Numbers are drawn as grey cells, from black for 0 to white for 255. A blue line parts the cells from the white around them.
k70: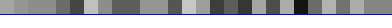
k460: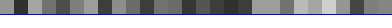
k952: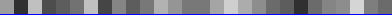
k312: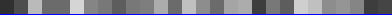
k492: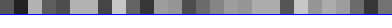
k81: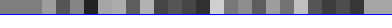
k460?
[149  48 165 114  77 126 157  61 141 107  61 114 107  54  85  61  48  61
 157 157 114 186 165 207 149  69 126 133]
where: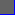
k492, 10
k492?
[ 85  34 178  93  77 178 178  69 199  99  54 157 149  77 107 133 157 149
 172 172  85 199 149 172 157 107  54 114]

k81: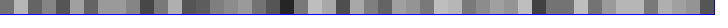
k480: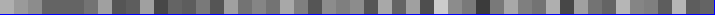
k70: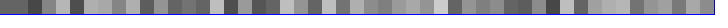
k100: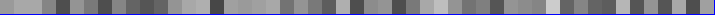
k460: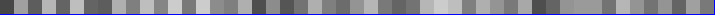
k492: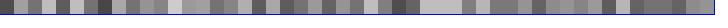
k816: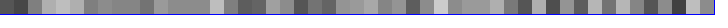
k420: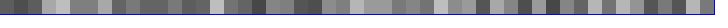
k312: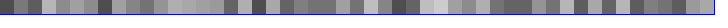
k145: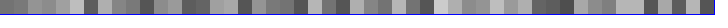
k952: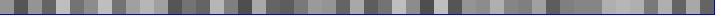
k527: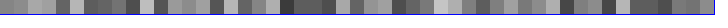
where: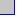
k527, 32
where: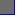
k460, 25

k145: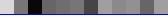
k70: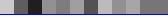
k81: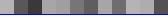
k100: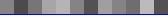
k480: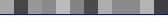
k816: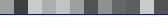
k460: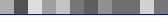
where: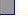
k480, 3
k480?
[166  69 151 138 187 132  75 173 138 138 180  63]
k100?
[132  75 118 166 180 132  82 159 132 110 187  82]
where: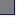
k70, 5
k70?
[202  94  31 145 125 159  82 187 145 166 118 118]
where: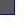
k81, 2

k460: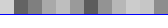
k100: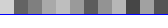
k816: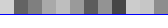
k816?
[210  99 127 169 190 154  92 147  70 204 198 141]

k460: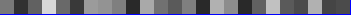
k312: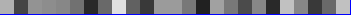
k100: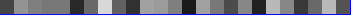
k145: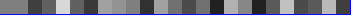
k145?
[127 127  63  97 216  97  57 161 147 127  49 161 113  75 113  33 177 135
  33  90 193  75  90 185  63]
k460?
[120  49  97 216 105  57 155 147 127  41 169 113  90 127  41 177 141  41
  97 193  90  75 177  69  75]
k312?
[177  69 147 141 135 113  41 105 224  97  57 155 155 120  33 161 120  75
 135  41 193 135  57 105 193]
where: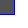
k100, 25

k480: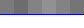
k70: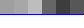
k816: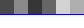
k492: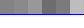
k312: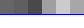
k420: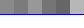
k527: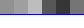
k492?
[131 138 152 109 123 189]
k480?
[123 109 131 145 131 117]
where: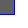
k312, 2

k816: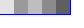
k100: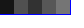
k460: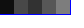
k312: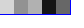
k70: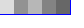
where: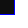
k460, 1
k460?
[ 14  72  50  87 125]
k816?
[227 154 190 139  95]

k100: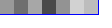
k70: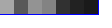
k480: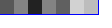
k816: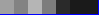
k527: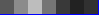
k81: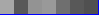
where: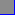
k527, 2
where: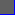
k480, 5
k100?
[153 111 167  73 147 210 189]
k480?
[ 88 131  34 131  96 210 189]
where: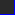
k816, 5

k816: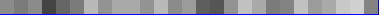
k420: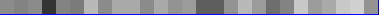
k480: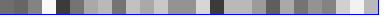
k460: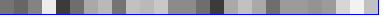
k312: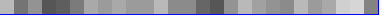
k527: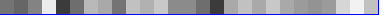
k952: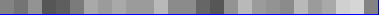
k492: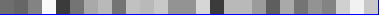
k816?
[139 123 139  67 102 123 185 147 169 169 147 185 139 155  94  86 147 193
 169 123 131 193 155 169 200 208 131]
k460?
[116 102 131 236  59 110 169 185 116 193 185 200 139 139 110  59 169 193
 169 110 155 155 147 155 214 242 193]
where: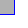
k527, 11
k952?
[131 116 147  86  94 123 169 155 169 155 155 185 139 139 102  86 147 185
 155 147 139 185 155 169 208 214 131]
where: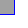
k312, 19
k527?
[116 102 131 236  59 110 185 169 116 193 177 200 139 139 110  59 169 193
 169 200 169 155 147 155 214 242 193]

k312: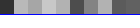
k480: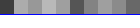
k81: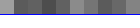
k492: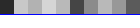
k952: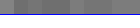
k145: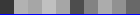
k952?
[131 111 117 111 111 124 117 117 124 124]
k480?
[ 62 172 152 185 159  85 131 159 139 104]
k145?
[ 56 178 166 192 166  77 131 172 145 104]
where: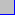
k145, 4
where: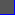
k480, 6

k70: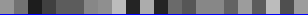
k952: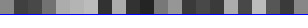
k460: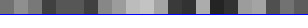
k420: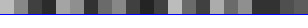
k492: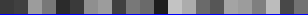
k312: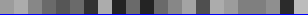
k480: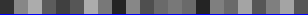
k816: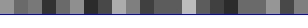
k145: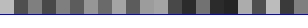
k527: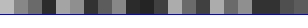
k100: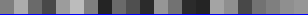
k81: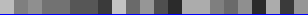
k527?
[188 135 106  43 164 143  50  92 135  43  36  64 172 106  64 172 106 143
  50  50  79  92]
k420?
[188 135  64  43 164 143  50 106 135  64  36  64 188 106  64 172 106 143
  50  50  79  92]
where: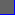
k70, 17
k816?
[150 106 120  50 106 143  43  72 172 127  64  92  92 188  92  64  43 106
 106 150  72 127]
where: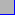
k952, 6
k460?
[114 143 120  64  86  86  64 135 156 188 195 164  58  50 172  36  50 156
 164  79 114  92]
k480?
[ 50 135 172  92  64  86 172 120  36 135  79 106 120 106  36 127 106 164
  86 127 164  86]

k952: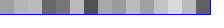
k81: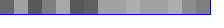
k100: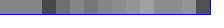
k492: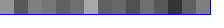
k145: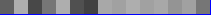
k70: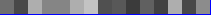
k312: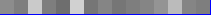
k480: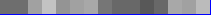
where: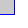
k312, 3
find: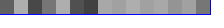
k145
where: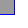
k952, 9
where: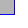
k952, 2

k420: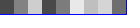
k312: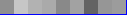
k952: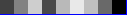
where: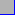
k312, 3
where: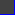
k952, 1

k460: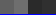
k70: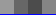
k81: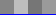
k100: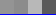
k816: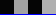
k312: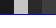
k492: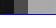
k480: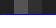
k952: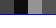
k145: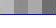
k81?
[133 190 118 154]
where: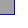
k816, 2

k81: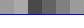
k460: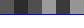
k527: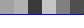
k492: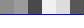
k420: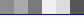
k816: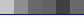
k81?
[155 169  73  99 128 155]
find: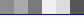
k420
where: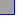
k527, 1
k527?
[162 177  58 197 128  79]
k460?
[ 87  44  79 155  58 149]
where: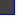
k816, 5
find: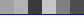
k527

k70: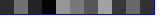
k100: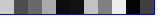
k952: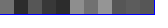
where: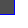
k100, 2
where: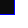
k100, 5
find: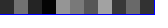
k70
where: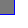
k70, 6
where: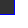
k70, 11

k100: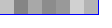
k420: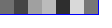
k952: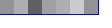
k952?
[147 174  96 160 174 203 147]

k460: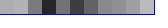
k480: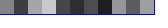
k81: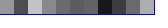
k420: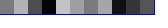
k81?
[151  77 195 137 107  93  99  24  62 107 173]
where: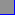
k460, 9
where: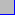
k460, 11
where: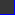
k420, 10

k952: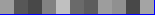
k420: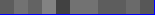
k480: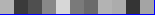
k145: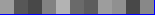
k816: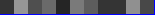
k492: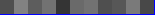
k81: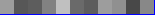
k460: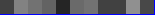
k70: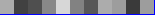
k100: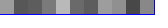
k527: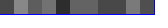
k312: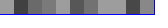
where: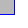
k100, 5
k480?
[179  58  79 136 215 122 106 179 172  52 164]

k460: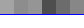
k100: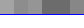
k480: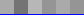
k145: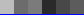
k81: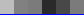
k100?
[164 141 149 108 108 135]
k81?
[189 129 123  42  72 123]
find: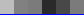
k81
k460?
[164 141 149  78 108 135]
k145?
[189 108 123  42  72  92]
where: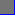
k480, 2

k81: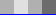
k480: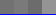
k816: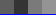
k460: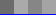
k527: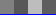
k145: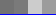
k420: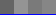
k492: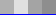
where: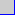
k145, 3
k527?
[128  87 189  94]
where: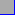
k460, 2
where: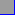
k145, 4
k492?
[176 224 164 142]
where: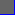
k420, 1

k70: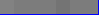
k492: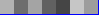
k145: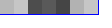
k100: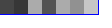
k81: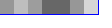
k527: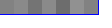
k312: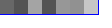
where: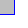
k81, 2
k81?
[151 190 157 103 103 151 214]
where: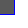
k145, 4
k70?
[130 124 124 124 116 124 124]

